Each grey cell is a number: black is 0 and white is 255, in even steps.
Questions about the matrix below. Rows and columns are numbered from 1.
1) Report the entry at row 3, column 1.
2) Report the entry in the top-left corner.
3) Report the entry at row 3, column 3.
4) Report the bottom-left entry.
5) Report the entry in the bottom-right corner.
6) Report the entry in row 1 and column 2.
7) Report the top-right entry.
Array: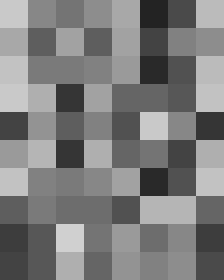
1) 194
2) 201
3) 122
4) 67
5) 74
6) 135
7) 187

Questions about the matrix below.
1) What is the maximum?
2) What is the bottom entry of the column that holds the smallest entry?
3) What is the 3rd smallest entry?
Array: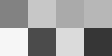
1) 246
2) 54
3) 130

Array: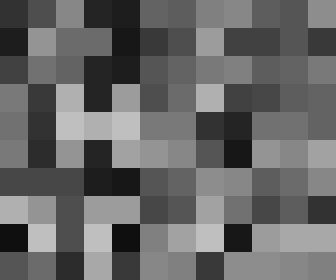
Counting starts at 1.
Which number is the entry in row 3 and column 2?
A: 113
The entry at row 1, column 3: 135
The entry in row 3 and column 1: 65
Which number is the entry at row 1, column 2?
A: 78
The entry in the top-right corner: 141
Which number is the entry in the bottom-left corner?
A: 85
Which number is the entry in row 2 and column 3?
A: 107
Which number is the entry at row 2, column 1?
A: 29
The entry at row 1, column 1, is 50
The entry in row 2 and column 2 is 148
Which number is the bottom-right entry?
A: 128
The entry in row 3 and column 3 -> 99

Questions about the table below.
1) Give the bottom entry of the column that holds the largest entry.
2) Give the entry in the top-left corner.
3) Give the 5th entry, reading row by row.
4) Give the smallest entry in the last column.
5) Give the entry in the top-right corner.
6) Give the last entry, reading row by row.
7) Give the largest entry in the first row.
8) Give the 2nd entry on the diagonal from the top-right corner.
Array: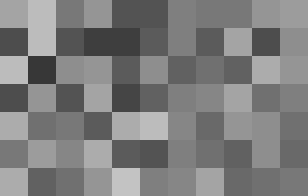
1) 195
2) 164
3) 83
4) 105
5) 156
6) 120
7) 188
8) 77

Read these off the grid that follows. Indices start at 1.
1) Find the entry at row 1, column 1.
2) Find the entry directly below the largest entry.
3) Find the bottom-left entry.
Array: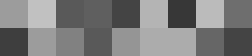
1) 156
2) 156
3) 62

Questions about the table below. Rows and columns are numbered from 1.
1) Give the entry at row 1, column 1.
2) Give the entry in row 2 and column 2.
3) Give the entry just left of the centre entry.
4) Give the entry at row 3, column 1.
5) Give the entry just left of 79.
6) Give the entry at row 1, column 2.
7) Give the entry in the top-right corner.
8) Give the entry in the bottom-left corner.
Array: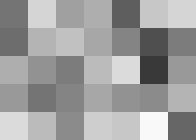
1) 116
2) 180
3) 124
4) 174
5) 132
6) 213
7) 213
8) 219

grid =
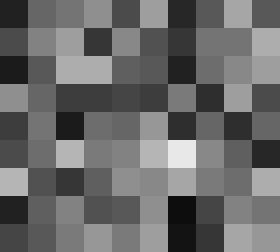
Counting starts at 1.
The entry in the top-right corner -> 88
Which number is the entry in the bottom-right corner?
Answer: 151
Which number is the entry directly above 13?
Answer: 166
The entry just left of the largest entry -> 181
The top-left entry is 33
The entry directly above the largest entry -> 46
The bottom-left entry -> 69
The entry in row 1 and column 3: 116
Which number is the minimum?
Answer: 13
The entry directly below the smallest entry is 19
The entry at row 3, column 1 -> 27
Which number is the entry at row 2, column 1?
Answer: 75
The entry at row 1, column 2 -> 102
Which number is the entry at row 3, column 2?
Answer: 88
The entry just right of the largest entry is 136
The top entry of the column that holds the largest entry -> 39
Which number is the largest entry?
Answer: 232
